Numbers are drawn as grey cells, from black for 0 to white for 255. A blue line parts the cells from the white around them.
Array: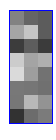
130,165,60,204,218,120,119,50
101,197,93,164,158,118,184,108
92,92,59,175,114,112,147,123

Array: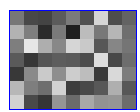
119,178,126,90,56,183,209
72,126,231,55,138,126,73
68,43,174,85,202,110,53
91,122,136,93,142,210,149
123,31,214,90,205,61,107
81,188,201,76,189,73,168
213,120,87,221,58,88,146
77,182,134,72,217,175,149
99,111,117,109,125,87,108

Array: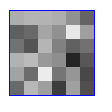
173,95,114,178,163,106
180,105,84,187,108,184
179,165,181,153,236,159
174,145,129,142,117,60
145,232,97,37,150,160
100,159,113,87,72,79

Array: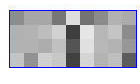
141,177,178,195
167,179,178,146
167,189,173,207
119,209,192,199
222,62,84,65
115,230,224,213
139,183,184,179
178,196,179,190
171,140,151,92

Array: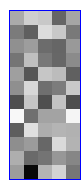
170,123,144,117,159,143,79,248,94,142,174,156
207,95,157,191,86,216,198,112,224,155,106,8
200,220,108,120,198,111,79,163,173,103,116,180
101,200,102,103,188,124,195,163,180,218,151,211
165,121,153,139,96,201,78,245,177,179,134,118

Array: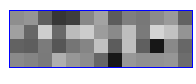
142,160,98,138
149,103,94,132
95,206,123,122
54,105,86,175
62,187,117,151
135,204,133,141
163,156,193,102
92,138,92,23
127,190,191,152
120,122,95,144
139,212,23,147
154,194,137,150
98,148,103,109

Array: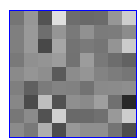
117,127,127,121,138,127,135,119,139
150,153,153,144,149,96,75,139,121
83,110,72,148,142,123,190,82,175
223,149,166,156,90,131,81,208,77
109,121,115,114,140,129,143,105,152
105,145,122,156,149,114,138,106,143
107,123,117,121,131,138,159,112,143
150,124,148,109,124,139,112,153,116
205,140,203,98,118,142,40,205,77

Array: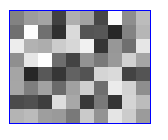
130,112,237,143,165,166,75,180
156,254,178,230,39,126,80,187
164,112,173,254,88,162,62,158
65,48,204,109,54,106,221,154
175,218,215,67,98,161,168,121
162,84,241,147,83,207,57,202
71,87,53,121,213,110,121,147
251,39,151,153,218,235,52,229
142,131,111,209,67,210,213,204
188,182,230,165,84,142,188,155
